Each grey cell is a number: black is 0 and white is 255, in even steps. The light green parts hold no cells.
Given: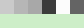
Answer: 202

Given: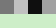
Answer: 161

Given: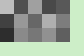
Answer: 175

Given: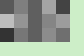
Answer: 164

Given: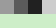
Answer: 155

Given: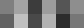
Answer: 178

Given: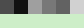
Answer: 159

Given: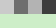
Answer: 179

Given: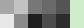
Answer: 194
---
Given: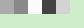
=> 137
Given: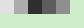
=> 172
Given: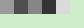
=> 78
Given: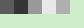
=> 53
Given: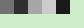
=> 47
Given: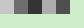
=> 110
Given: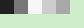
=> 120
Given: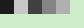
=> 199
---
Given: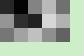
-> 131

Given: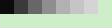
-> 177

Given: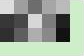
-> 109

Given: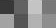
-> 98

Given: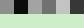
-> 113

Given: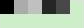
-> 192

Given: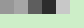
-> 94

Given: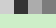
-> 52

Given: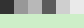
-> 92
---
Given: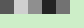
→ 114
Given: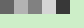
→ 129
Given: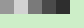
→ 122
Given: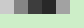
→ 133
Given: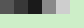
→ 85
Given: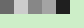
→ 135
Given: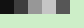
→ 86
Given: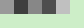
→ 135
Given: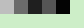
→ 85
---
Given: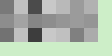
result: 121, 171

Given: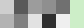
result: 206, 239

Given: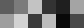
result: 93, 72

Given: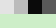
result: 227, 89

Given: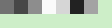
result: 113, 163

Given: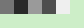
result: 117, 239
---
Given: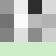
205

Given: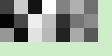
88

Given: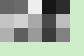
129

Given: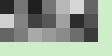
58

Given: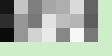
120

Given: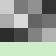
177
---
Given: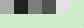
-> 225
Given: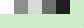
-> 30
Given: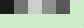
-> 88
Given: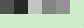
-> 147
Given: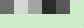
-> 88
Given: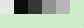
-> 182
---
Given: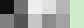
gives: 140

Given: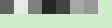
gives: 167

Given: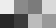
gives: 188

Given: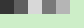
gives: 121

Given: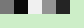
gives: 147

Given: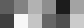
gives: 79
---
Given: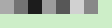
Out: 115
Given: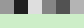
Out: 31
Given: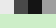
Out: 73
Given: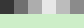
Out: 112
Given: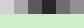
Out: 168
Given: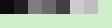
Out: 32
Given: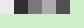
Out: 48
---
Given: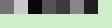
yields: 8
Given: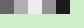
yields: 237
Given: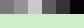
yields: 201
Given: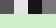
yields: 22
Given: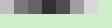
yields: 99
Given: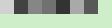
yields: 134
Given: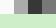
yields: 55
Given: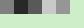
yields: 89
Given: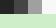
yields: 160
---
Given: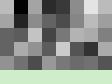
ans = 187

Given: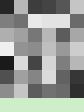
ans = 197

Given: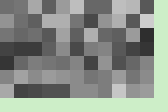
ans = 88

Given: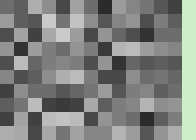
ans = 65

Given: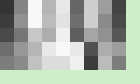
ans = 68
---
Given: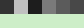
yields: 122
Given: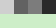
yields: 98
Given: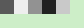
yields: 146
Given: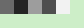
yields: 157
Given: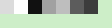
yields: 190
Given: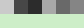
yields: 168
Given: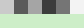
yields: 60
